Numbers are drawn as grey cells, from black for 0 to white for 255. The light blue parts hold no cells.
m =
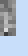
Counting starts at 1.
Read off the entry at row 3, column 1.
120
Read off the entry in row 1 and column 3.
133
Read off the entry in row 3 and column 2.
120
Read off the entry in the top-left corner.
104
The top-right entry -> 145
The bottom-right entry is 120
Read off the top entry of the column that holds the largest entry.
104
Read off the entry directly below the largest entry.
60
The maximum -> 216
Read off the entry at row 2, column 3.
133
